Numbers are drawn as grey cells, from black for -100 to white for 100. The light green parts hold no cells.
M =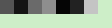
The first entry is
-34
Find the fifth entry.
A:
-96
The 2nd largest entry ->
11

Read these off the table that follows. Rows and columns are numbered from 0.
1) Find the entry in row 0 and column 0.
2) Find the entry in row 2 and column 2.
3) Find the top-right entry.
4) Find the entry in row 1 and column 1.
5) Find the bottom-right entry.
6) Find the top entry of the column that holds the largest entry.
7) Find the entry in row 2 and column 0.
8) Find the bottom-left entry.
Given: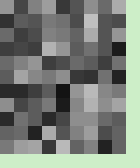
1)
17
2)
-40
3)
34
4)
-28
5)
-22
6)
11
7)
-17
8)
-5

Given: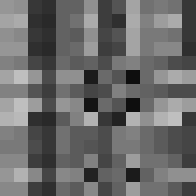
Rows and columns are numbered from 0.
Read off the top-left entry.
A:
18
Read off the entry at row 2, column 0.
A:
13
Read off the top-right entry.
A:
-57
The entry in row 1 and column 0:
29
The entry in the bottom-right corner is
-52
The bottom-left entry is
7
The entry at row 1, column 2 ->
-63
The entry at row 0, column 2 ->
-57
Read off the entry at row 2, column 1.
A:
7
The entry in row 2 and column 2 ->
-57

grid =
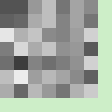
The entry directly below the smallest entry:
85
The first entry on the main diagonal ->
-35
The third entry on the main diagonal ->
54
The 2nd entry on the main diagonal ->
-19
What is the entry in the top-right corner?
8
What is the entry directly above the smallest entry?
69
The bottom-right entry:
59
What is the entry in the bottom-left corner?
34
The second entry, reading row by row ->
-35
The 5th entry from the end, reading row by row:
44
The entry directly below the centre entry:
-13
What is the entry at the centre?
54
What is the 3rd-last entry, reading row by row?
-8
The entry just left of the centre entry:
34
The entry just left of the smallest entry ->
-13

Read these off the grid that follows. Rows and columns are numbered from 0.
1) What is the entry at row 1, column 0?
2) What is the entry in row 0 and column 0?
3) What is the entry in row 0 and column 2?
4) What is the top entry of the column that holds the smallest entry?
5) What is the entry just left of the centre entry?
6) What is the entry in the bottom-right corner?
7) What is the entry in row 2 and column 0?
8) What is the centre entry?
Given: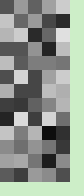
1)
54
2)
-34
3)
-24
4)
26
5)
-45
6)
-39
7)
42
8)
-45

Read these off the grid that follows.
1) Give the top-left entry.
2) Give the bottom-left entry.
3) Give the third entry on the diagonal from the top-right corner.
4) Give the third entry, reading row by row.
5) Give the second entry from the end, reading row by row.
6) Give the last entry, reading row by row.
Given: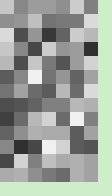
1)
55
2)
33
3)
-22
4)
22
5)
38
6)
27

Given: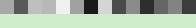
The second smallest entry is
-64
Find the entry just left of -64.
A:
9
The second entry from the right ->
3
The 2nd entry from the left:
-30

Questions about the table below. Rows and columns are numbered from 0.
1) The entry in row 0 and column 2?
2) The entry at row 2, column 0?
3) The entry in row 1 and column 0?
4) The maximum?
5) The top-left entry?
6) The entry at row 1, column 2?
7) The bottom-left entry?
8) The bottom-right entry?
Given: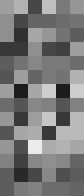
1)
-44
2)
12
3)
12
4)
84
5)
24
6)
-21
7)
-27
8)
-21

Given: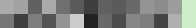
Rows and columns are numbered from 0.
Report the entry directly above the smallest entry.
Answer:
-51
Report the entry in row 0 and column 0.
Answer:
33
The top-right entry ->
22
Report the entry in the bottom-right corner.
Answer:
38
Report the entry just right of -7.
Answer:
-51
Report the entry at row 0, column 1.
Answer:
27
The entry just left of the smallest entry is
59
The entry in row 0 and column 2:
-24
